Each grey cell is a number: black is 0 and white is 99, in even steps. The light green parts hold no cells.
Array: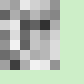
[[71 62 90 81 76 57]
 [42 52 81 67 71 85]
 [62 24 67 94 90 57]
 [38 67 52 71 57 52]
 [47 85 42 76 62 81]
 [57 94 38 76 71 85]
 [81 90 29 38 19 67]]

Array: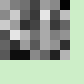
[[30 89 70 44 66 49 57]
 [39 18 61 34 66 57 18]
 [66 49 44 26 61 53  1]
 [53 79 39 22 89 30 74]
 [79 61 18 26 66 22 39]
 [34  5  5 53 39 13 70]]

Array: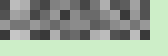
[[22 77 73 27 22 68 36 41 27 68 73 32 27 73 22]
 [27 73 68 36 27 50 54 41 27 46 68 32 36 63 32]
 [32 63 59 27 41 59 22 54 41 41 54 63 22 59 32]
 [59 46 46 59 50 41 50 54 54 36 41 54 59 46 59]]

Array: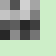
[[64 32 81 64]
 [76 68 76 49]
 [15 54 24 45]
 [32 36 15 24]]

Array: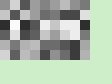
[[77 33 77 61 42 47 28 28 87]
 [82 37 73 65 28 56 42 23 69]
 [69 47 69 73 42 42 33 23 65]
 [56 82 33 61 51 61 73 56 47]
 [37 87 28 37 77 61 82 92 47]
 [18 97 18 33 92 77 92 92 18]]

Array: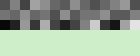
[[ 3 13 59 21 67 26 13 26 50 79 21  8 63 88]
 [45 40 55 40 45 31 55 35 45 45 55 35 35 50]
 [31 50 26 63 55 40 35 55 40 31 40 50 59 31]]

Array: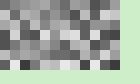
[[77 42 69 65 47 57 47 32 73 37 82 77]
 [73 57 65 61 52 42 42 37 69 52 82 61]
 [32 47 61 52 65 52 37 69 73 32 42 69]
 [42 52 57 61 65 52 42 61 57 32 42 61]
 [65 73 42 73 52 65 69 47 37 57 57 47]
 [32 82 37 32 86 57 82 86 37 86 32 27]
 [37 90 23 47 77 73 90 82 27 90 37 23]]

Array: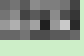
[[59 68 49 63 12 59 78 16]
 [40 40 45 30 30 35 35 40]
 [40 45 35 54 49 49 45 26]
 [45 54 26 35 26 54 30 21]]
